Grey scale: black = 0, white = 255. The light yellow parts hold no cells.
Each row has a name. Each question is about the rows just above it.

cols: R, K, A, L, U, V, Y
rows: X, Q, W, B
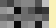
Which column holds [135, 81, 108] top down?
U
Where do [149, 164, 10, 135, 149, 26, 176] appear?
B

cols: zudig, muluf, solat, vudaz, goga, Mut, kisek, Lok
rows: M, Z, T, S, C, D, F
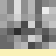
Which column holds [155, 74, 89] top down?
vudaz
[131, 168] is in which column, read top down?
muluf
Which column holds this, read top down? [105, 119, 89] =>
Mut
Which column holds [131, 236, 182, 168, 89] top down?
kisek
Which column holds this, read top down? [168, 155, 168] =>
zudig

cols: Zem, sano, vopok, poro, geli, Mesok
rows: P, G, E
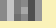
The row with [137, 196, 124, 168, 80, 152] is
G
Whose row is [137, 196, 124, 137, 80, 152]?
P
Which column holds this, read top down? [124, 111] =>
vopok
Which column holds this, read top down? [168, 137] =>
poro

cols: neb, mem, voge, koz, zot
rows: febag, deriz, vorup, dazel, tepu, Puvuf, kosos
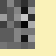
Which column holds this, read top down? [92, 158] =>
zot
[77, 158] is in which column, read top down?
neb
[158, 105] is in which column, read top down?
zot
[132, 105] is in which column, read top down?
voge
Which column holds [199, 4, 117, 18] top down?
koz
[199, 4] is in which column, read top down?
koz

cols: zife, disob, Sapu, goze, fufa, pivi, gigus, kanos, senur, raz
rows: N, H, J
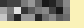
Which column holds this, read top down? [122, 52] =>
goze
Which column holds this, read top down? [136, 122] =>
raz
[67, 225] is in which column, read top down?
Sapu
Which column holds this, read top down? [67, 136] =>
kanos
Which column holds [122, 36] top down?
pivi

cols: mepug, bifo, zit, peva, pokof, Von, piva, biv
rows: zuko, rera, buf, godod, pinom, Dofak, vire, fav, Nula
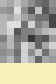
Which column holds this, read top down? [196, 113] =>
Von
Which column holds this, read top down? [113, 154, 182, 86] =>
piva
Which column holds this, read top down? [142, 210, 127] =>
pokof
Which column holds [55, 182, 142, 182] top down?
pokof
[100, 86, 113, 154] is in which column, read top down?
piva

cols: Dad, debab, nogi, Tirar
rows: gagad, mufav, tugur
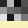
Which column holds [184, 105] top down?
debab
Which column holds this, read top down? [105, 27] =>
debab
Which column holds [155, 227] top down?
Dad
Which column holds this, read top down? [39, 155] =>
Dad
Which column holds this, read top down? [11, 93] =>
nogi

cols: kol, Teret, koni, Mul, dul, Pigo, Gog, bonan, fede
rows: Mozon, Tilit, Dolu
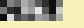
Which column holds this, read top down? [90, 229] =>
Pigo
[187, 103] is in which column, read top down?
Mul
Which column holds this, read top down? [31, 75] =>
koni
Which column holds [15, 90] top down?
bonan
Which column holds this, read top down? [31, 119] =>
kol
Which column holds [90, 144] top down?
Gog

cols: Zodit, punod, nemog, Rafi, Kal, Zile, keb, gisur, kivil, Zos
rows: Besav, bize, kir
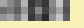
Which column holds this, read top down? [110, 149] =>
Zodit
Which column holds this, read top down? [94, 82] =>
Zos
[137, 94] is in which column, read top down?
Zile

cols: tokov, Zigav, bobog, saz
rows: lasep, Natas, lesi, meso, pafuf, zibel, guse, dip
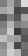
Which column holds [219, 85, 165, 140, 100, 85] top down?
saz
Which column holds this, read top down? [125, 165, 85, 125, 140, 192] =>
tokov
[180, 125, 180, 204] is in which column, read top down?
Zigav
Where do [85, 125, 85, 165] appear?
lesi
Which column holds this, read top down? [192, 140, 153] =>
tokov

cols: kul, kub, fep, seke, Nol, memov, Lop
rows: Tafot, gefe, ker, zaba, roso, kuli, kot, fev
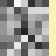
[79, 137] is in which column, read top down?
fep
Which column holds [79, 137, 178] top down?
fep
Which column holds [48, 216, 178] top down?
Nol
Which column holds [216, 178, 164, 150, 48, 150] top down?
Nol
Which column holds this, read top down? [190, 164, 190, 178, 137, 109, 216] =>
kub

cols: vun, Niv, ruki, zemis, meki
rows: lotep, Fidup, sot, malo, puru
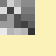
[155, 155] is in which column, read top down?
Niv
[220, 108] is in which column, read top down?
vun
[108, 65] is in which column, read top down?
zemis
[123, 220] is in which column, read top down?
vun

